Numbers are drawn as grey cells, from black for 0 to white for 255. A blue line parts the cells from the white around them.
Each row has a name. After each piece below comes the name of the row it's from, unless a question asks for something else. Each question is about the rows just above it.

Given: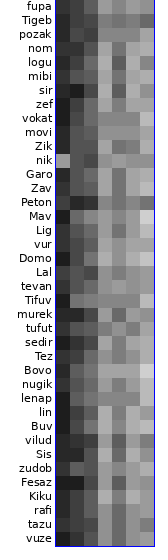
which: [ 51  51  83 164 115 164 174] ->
nom
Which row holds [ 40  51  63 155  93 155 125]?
vilud
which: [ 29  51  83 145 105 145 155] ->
vuze

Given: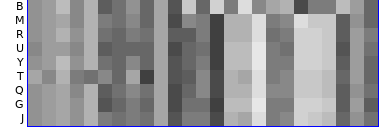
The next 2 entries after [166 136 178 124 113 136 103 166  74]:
[136 124]
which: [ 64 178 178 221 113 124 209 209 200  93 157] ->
R
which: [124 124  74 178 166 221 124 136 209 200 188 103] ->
J
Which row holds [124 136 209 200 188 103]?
J
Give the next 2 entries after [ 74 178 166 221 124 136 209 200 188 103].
[146 113]
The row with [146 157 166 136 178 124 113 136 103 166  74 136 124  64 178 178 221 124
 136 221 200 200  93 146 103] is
M

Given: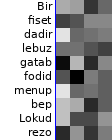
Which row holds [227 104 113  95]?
menup

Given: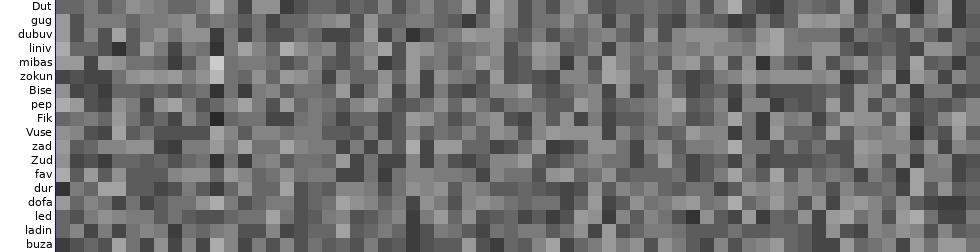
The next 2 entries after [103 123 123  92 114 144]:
[ 70 153]
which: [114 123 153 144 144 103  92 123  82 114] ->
dubuv
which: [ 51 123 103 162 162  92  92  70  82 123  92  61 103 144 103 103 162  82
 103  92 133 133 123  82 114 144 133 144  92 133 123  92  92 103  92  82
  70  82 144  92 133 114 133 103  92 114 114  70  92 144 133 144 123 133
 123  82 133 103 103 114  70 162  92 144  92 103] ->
dur
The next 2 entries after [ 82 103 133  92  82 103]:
[144  61]
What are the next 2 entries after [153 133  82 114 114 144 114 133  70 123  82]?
[114  82]
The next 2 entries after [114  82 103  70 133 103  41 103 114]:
[114  70]
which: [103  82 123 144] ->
led

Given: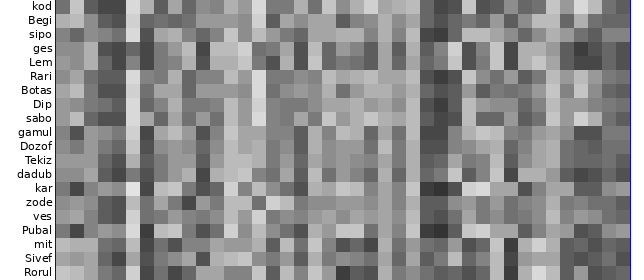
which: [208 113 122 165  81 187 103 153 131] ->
ges
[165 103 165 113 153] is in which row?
sabo
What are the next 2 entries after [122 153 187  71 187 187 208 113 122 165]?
[ 81 187]

